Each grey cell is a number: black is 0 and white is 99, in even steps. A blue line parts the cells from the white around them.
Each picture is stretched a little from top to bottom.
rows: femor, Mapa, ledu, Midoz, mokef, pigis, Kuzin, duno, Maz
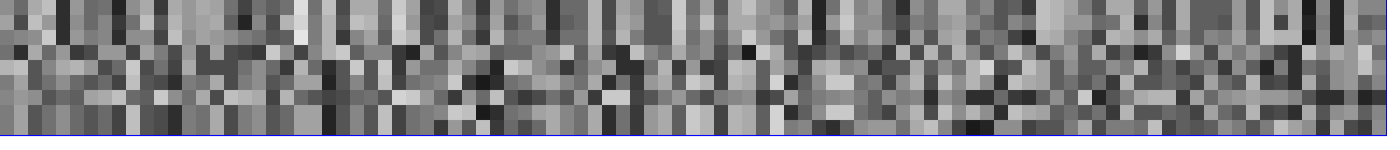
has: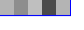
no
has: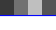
yes
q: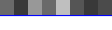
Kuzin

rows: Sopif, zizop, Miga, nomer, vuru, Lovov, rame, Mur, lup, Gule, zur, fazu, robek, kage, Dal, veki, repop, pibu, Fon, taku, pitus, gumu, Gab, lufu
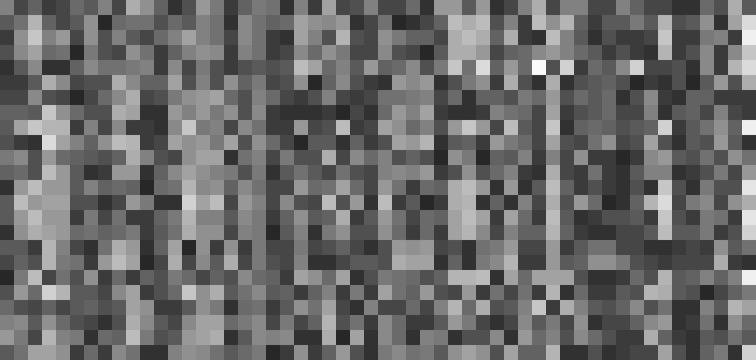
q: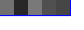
nomer
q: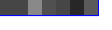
nomer
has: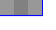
yes

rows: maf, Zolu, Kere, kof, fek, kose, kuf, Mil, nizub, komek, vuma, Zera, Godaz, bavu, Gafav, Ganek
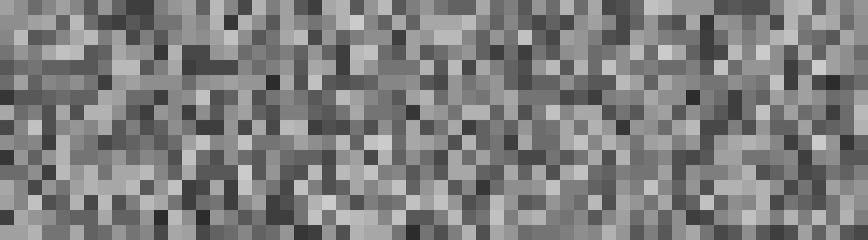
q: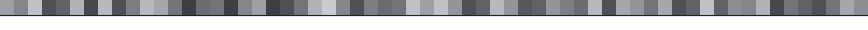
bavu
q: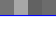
Ganek
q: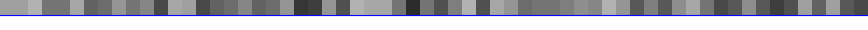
Ganek
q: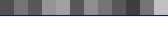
Mil

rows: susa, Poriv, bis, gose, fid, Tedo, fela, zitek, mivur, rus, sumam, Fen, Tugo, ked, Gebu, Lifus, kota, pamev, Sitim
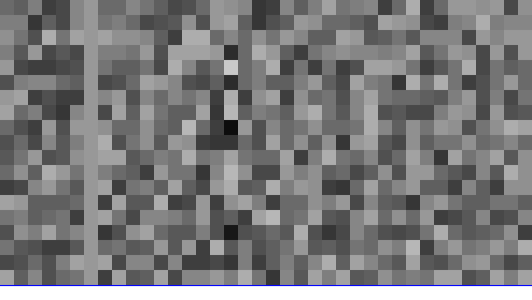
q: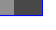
Fen
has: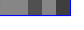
no
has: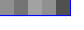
no
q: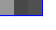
Tedo
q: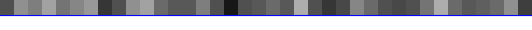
Lifus
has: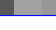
no
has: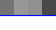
yes

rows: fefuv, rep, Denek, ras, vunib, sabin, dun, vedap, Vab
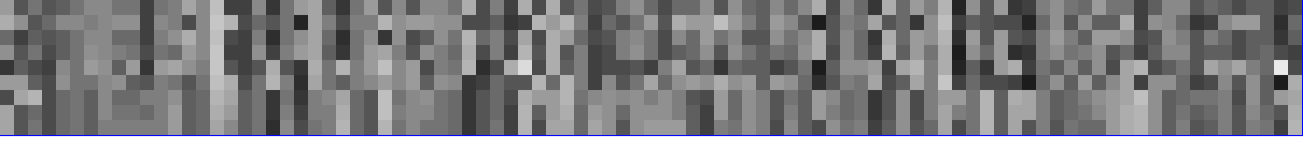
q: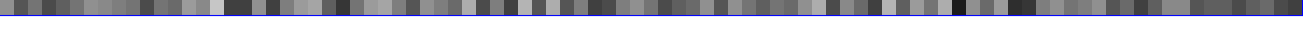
ras
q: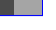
Vab
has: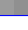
yes

